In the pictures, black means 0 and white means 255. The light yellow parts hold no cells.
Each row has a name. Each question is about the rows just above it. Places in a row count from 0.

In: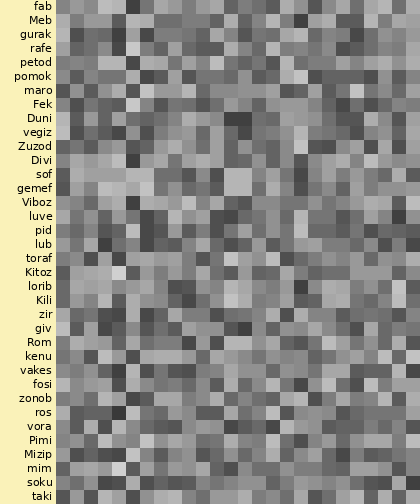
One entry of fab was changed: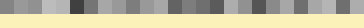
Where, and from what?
2, [138]
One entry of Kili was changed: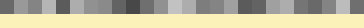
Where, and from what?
19, [167]
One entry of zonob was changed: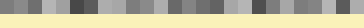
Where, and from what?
7, [167]

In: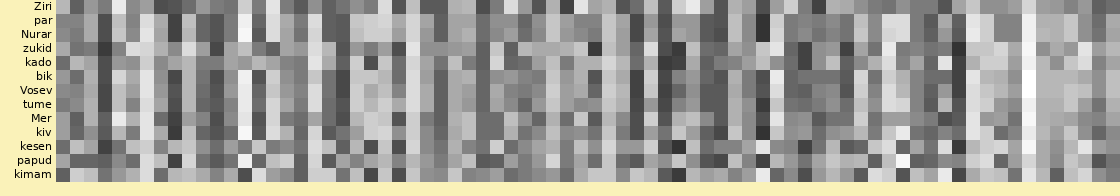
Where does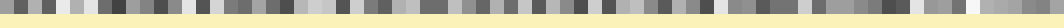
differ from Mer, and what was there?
58, [115]
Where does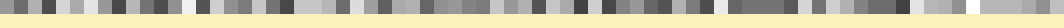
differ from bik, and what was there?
7, [144]
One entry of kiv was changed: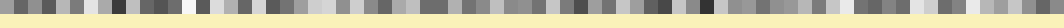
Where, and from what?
54, [109]
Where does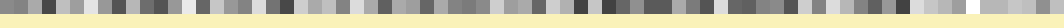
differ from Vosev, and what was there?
40, [183]
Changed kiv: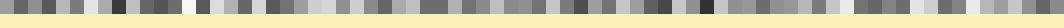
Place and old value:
49, [138]
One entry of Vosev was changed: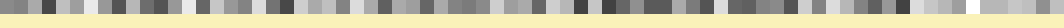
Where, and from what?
6, [228]
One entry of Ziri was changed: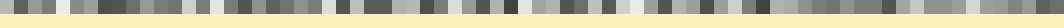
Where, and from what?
17, [90]

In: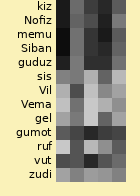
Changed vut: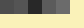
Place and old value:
3, [84]
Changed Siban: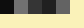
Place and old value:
3, [40]
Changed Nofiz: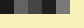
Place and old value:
2, [77]
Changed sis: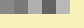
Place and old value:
0, [129]
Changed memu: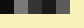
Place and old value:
1, [113]
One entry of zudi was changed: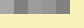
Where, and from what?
0, [162]
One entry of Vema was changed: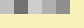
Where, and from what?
2, [200]

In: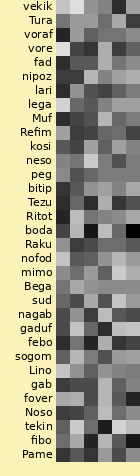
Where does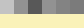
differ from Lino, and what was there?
2, [96]
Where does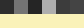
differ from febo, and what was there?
4, [53]
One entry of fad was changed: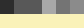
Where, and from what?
3, [174]

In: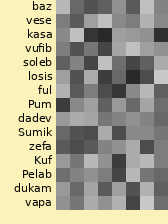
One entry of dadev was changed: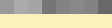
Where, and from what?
5, [145]
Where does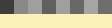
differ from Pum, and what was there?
4, [153]
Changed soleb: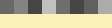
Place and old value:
0, [96]
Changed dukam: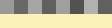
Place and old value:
3, [90]
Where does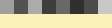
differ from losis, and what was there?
5, [41]
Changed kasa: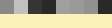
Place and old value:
7, [47]
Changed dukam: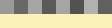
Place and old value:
4, [159]

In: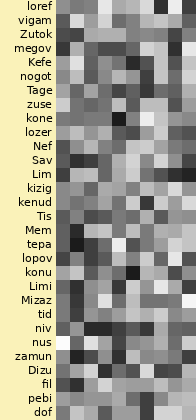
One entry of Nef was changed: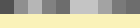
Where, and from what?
6, [204]
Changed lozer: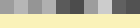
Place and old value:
1, [189]
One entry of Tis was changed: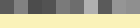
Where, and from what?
3, [90]
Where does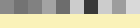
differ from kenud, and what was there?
4, [115]
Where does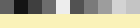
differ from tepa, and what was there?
1, [27]
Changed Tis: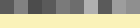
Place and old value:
8, [149]

